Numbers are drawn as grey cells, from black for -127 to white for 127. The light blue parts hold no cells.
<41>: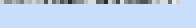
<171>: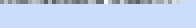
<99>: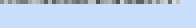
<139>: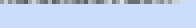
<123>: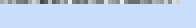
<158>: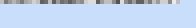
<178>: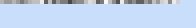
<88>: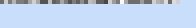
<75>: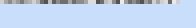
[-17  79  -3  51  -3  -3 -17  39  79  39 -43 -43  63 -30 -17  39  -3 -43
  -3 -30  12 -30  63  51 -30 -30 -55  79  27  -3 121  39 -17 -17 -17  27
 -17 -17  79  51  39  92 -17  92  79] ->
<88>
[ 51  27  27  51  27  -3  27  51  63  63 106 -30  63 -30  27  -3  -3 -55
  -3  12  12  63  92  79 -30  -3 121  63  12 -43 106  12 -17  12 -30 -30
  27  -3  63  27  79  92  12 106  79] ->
<178>
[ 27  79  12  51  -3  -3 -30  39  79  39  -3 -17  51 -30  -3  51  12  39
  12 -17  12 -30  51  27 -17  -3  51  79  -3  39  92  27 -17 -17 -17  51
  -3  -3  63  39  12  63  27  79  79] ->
<139>
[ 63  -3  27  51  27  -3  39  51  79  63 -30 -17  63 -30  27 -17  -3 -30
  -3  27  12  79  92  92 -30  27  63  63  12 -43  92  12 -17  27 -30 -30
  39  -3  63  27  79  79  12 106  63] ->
<158>
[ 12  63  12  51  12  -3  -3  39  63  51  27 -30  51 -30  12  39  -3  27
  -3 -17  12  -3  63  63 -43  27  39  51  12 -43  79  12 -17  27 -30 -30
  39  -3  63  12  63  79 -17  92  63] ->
<99>

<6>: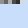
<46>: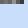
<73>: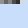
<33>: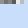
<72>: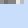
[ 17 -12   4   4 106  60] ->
<72>
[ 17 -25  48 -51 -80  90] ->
<6>
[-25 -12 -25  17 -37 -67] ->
<46>
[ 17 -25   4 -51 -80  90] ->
<73>

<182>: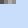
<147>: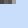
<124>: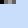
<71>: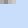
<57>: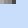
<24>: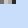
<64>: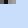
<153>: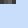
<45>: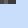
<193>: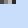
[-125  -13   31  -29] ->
<124>
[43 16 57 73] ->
<71>
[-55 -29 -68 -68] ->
<45>
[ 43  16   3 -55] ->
<57>

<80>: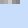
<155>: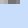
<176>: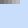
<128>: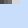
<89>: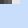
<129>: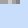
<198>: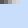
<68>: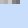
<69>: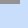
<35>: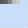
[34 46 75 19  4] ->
<80>
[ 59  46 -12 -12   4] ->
<155>
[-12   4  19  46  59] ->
<176>
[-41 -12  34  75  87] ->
<198>
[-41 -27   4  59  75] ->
<35>

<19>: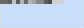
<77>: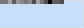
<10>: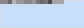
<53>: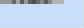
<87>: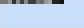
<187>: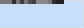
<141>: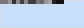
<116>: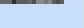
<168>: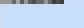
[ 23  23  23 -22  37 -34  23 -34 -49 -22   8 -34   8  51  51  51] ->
<53>
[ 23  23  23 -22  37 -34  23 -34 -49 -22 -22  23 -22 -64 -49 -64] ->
<168>
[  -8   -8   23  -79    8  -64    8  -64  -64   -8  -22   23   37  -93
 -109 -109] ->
<141>
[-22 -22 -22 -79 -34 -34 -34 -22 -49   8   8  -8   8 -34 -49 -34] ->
<116>
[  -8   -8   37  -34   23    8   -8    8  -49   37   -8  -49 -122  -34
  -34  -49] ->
<77>

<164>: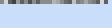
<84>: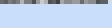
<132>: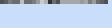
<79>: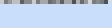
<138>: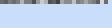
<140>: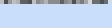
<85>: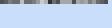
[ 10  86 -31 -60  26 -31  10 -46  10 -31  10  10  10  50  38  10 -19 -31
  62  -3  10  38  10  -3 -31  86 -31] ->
<164>
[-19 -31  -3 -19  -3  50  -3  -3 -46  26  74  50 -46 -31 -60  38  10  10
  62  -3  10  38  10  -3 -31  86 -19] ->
<138>

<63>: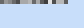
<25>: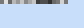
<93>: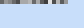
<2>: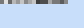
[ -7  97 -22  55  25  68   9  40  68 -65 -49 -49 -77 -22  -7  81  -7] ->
<25>
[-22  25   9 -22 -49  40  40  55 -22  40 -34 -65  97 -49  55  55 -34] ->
<63>

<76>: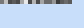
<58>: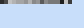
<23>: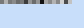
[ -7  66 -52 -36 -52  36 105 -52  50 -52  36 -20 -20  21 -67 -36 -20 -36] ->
<76>
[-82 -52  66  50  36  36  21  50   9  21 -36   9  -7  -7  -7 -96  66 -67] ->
<58>
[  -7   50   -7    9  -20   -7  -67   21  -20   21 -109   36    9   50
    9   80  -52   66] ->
<23>

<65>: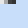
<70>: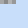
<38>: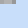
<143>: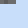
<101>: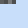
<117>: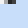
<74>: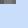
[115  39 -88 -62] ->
<117>
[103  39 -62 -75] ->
<65>

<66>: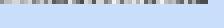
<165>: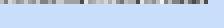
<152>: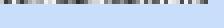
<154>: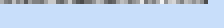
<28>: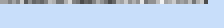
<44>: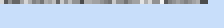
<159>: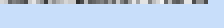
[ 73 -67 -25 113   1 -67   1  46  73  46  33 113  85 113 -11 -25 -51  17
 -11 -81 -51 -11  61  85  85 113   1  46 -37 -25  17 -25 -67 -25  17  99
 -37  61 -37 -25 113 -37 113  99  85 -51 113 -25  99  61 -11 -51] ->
<152>
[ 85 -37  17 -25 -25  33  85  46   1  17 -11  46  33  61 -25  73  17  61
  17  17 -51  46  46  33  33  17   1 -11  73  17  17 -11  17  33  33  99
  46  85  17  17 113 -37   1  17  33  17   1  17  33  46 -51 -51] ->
<44>
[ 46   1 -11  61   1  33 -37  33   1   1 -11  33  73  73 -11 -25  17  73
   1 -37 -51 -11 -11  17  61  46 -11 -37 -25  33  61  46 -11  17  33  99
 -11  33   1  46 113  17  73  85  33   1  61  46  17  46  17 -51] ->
<154>

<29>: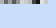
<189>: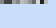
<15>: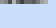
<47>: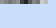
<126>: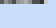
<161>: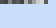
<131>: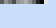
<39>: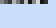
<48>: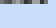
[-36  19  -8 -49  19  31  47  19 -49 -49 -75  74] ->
<126>
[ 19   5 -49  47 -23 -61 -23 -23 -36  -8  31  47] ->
<15>
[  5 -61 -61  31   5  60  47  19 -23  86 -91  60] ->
<189>

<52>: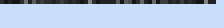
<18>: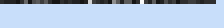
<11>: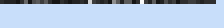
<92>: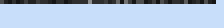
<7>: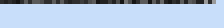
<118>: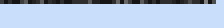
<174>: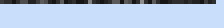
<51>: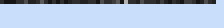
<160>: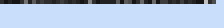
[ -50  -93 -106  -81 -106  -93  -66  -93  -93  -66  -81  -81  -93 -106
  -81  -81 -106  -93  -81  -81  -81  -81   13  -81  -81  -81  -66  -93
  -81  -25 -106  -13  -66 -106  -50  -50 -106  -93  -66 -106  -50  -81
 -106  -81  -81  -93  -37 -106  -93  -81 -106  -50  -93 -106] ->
<92>
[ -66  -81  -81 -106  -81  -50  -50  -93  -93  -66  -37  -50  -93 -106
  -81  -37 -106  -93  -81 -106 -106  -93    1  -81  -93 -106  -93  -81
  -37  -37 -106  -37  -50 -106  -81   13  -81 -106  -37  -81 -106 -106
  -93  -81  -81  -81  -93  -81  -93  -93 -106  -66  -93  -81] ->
<174>

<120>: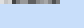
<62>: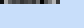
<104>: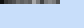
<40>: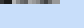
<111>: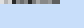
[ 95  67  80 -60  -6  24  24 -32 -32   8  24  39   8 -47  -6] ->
<120>
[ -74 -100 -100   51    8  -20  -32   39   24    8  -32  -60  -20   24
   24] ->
<40>

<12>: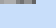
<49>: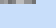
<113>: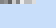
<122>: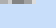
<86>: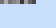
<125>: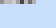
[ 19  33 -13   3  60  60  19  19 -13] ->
<49>
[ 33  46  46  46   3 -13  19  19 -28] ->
<12>
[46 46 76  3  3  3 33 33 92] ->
<122>
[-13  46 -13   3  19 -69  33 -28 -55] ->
<86>

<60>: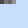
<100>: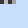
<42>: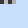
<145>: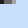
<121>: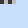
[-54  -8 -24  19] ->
<60>
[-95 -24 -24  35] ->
<145>
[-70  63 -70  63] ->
<121>

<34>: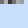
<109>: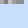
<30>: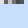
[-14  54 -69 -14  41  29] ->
<34>
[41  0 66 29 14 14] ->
<109>
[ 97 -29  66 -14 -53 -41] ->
<30>

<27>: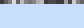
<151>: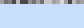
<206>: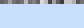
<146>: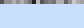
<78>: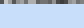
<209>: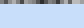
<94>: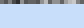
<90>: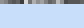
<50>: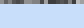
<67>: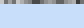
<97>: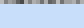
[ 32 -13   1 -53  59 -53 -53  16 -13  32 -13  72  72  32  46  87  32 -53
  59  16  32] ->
<151>
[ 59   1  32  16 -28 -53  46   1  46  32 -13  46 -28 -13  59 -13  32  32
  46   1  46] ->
<97>
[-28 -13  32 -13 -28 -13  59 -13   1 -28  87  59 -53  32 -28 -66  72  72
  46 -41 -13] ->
<206>
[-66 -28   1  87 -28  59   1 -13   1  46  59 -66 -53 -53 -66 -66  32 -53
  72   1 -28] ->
<27>
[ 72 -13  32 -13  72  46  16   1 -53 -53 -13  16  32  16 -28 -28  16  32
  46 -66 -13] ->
<67>

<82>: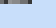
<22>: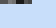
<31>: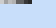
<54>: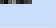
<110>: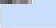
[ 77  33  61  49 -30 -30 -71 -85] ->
<31>
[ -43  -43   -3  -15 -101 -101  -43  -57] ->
<22>
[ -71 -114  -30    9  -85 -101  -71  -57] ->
<54>
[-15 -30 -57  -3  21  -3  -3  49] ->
<110>

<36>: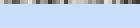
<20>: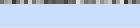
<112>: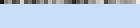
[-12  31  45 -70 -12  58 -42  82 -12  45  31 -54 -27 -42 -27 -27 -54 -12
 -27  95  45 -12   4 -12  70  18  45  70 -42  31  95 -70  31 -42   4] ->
<20>
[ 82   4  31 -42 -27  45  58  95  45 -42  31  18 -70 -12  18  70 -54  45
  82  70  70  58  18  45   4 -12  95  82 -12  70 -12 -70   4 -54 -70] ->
<36>
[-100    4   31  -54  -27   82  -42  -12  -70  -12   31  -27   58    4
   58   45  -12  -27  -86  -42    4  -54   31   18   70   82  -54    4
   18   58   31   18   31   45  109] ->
<112>

